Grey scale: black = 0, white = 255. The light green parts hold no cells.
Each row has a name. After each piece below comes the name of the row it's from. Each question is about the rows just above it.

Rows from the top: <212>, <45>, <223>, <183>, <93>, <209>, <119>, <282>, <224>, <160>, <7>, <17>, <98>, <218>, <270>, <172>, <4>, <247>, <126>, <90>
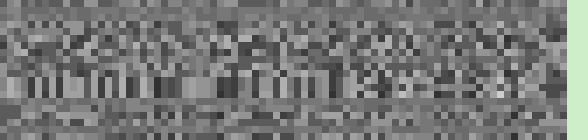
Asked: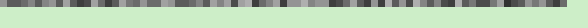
<7>
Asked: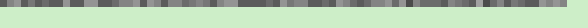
<212>
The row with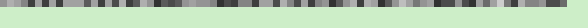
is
<218>
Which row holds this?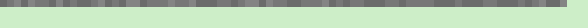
<270>
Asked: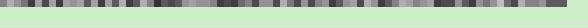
<17>
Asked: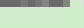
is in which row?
<270>

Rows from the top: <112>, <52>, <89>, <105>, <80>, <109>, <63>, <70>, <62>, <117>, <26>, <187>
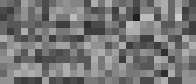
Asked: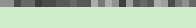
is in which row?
<62>
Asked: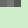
<117>

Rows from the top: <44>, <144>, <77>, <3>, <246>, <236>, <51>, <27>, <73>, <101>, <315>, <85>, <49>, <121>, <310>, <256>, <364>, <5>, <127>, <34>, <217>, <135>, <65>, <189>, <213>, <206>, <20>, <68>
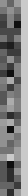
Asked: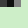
<315>
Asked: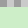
<65>
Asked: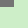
<135>
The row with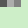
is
<310>
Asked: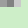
<256>

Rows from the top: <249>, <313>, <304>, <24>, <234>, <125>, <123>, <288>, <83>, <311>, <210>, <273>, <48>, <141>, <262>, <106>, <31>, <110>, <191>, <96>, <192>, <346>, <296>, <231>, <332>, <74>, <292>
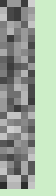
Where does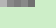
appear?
<110>
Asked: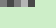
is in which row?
<210>
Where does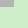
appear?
<292>
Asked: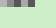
<231>

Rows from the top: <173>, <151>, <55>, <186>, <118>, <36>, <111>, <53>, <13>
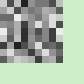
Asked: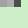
<13>
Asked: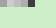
<13>
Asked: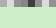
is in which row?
<53>
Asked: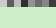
<36>
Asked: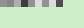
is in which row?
<186>

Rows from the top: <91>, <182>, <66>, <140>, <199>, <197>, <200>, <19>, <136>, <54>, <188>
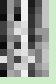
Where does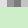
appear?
<19>
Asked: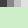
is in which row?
<140>
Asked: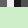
<91>
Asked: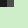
<91>
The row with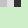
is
<140>
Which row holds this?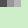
<54>
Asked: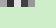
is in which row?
<200>

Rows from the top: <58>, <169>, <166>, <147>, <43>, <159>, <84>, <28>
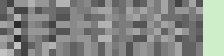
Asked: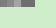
<166>
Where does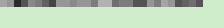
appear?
<147>
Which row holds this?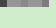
<147>
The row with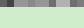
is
<159>
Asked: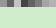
<84>
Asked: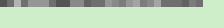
<166>
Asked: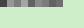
<28>

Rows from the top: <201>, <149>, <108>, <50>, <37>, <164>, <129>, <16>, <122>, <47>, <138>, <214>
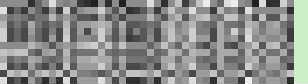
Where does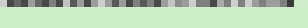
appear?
<37>
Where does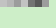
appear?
<138>
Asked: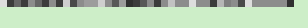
<149>
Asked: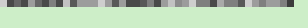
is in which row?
<47>
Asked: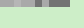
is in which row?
<122>
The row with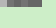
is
<16>

